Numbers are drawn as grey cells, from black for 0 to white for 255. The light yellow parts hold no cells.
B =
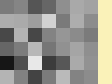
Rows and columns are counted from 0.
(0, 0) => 123
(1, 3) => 210
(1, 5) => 173
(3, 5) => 165
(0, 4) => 143
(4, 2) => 232
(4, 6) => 146
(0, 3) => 102
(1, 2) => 158
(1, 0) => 173
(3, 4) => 145

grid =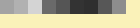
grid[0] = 163
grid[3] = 106
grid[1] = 177

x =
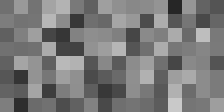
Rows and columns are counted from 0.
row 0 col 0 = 112
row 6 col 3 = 61
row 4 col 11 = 112
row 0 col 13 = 150
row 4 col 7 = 136
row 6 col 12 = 177
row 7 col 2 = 107
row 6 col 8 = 72
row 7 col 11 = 92
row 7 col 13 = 117
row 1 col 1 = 115
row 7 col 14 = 120
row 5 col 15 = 123
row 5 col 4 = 159
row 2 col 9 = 70
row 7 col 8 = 111
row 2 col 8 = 128
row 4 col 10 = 159
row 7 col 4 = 77
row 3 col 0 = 113
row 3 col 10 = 112
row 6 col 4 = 125
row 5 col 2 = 147
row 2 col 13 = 106
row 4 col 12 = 70
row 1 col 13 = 118
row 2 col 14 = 190
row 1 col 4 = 140
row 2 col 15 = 121
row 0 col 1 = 153
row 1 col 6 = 111
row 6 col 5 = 143
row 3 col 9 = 85
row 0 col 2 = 115
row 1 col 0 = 125

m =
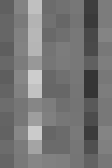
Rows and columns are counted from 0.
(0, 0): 96
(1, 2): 179
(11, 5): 117
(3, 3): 116
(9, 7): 132
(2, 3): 105
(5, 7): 120
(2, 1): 129
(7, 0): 109
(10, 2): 164
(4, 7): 126
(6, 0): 100
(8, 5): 117
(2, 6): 72
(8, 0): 100
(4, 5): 120
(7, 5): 116
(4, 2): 152
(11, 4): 127
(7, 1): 118
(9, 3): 102
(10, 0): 108
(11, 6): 99
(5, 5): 119

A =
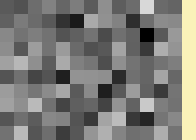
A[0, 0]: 90
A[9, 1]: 186
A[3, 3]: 115
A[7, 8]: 147
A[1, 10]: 110
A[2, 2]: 126
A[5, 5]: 147
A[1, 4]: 50
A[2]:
[136, 115, 126, 114, 83, 96, 115, 75, 112, 98, 0, 89, 153]
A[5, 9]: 112
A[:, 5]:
[125, 26, 96, 106, 128, 147, 90, 95, 84, 87]
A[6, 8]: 89
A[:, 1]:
[82, 123, 115, 87, 183, 113, 137, 143, 111, 186]
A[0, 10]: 216
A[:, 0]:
[90, 96, 136, 141, 161, 84, 156, 161, 85, 114]
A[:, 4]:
[102, 50, 83, 155, 170, 31, 167, 68, 131, 60]
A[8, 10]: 37
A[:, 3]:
[130, 89, 114, 115, 92, 84, 139, 113, 136, 110]
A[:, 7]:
[143, 145, 75, 88, 78, 143, 30, 67, 164, 176]
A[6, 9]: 156
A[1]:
[96, 123, 107, 89, 50, 26, 170, 145, 130, 46, 110, 140, 137]
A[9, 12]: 115
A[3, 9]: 97
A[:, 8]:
[93, 130, 112, 164, 143, 43, 89, 147, 188, 132]
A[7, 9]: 98

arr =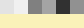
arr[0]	227
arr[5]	145
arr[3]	164
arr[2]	128

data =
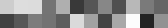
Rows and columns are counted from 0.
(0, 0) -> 205
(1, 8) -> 168
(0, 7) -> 135
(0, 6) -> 86
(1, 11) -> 146
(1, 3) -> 115
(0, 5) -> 57

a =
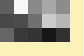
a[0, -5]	95
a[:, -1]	[140, 182, 49]
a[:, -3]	[137, 112, 52]
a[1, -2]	203

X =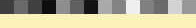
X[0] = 63
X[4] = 142
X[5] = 96
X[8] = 131
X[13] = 153

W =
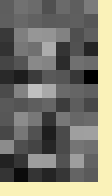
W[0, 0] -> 94
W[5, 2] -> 59
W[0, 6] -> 123
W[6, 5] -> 101
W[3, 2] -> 112
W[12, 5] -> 100
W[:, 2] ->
[107, 97, 150, 112, 137, 59, 192, 94, 120, 81, 68, 157, 52]
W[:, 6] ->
[123, 86, 95, 36, 107, 1, 95, 71, 107, 160, 112, 98, 90]
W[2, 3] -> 148
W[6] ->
[75, 131, 192, 169, 106, 101, 95]
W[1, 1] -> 104
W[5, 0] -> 41
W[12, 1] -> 11
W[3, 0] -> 50
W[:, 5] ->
[94, 95, 79, 81, 112, 55, 101, 93, 103, 159, 117, 158, 100]
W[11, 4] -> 82
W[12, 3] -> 36
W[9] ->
[71, 119, 81, 29, 74, 159, 160]
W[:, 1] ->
[113, 104, 127, 120, 84, 29, 131, 84, 140, 119, 79, 53, 11]
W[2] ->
[57, 127, 150, 148, 130, 79, 95]
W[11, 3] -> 156
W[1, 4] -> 92
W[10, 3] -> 38

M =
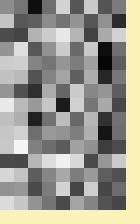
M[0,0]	140
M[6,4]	102
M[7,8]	71
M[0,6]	202
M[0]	[140, 117, 15, 110, 211, 86, 202, 84, 123]
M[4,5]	124
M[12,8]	81
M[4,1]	206
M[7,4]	27
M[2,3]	204
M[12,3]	134
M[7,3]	198
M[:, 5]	[86, 148, 180, 106, 124, 95, 202, 208, 104, 126, 161, 216, 125, 70, 164]
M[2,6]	66
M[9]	[198, 208, 110, 152, 147, 126, 176, 21, 110]
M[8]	[191, 174, 33, 114, 189, 104, 183, 50, 114]
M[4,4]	149
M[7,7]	169
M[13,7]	71
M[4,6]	160
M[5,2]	83
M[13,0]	145
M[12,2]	93
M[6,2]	47
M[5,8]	119
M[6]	[149, 81, 47, 171, 102, 202, 135, 149, 93]
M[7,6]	118
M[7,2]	153
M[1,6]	86
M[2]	[76, 69, 179, 204, 231, 180, 66, 170, 210]
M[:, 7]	[84, 145, 170, 14, 6, 39, 149, 169, 50, 21, 62, 150, 95, 71, 83]
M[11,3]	220
